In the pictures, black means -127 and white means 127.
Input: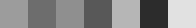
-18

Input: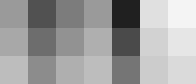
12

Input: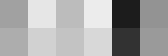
81

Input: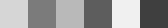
-4

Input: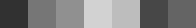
-9

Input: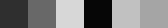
-23

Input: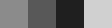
-39

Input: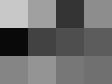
20

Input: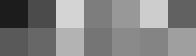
-24

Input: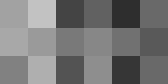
47
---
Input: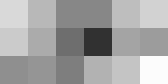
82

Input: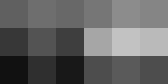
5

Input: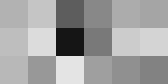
37

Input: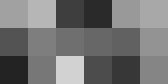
40

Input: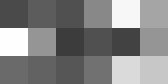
37

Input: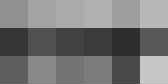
56

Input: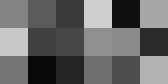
39

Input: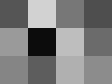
-49
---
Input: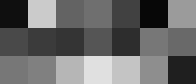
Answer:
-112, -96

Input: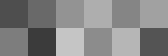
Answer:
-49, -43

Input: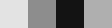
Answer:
99, 47

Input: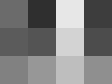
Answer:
-20, 15

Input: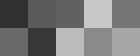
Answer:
-78, 39

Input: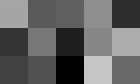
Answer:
37, -23

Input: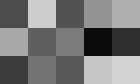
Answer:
-51, 83
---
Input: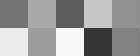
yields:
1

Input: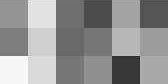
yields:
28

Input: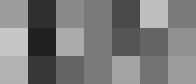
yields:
16

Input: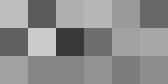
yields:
40

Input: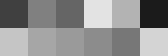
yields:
84

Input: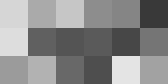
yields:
-10

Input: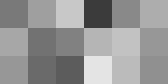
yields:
23

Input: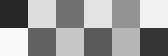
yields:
-74
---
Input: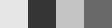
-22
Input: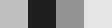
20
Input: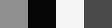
-54
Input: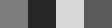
-37
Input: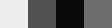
-47
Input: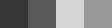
-38
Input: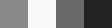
-22
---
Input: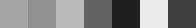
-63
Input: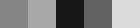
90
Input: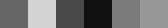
24
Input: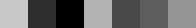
21
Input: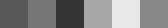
8
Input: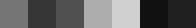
-95
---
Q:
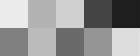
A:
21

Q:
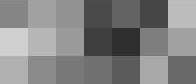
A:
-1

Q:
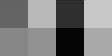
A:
-122

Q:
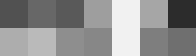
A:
-1

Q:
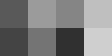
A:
-79

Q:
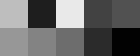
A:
-84

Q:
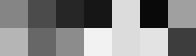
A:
99

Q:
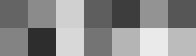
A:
106

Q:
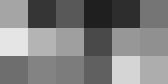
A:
23

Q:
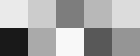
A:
-39
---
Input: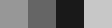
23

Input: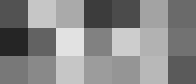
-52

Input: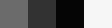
-20

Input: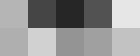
-45

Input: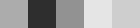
44

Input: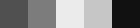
-3

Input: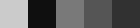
-42
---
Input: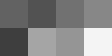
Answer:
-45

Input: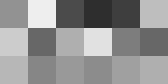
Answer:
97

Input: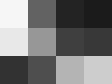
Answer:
23

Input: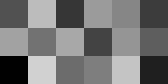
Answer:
-60

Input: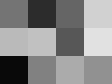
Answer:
65

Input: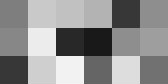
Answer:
-102

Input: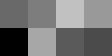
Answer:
-2

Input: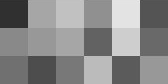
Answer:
-29

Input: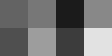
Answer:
-8
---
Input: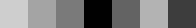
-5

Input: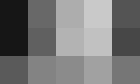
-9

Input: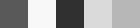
55

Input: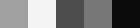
-8

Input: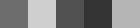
-18

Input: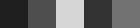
-49

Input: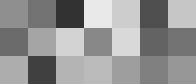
22

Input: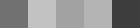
34

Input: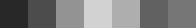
-9

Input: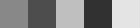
8
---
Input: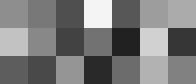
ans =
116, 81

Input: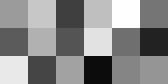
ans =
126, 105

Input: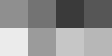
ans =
107, 70

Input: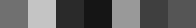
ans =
68, 25

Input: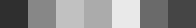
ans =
105, 65

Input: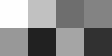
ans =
126, 65
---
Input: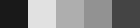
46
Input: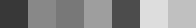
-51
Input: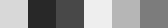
110
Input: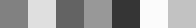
-74
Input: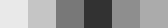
-77
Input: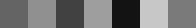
-108
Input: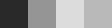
21
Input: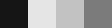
101
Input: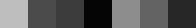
13
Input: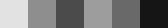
29
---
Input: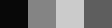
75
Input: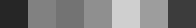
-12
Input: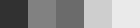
-20
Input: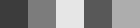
102
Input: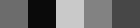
73
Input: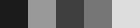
-64
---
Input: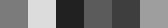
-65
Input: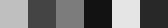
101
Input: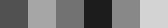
8
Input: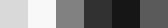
-105
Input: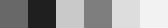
93
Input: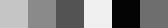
-123
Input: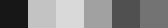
-47
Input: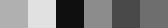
-54
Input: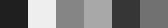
-73
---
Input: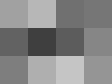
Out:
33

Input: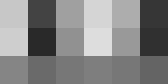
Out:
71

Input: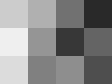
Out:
76

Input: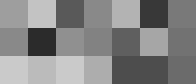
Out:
30

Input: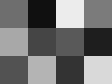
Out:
-17

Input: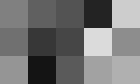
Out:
0
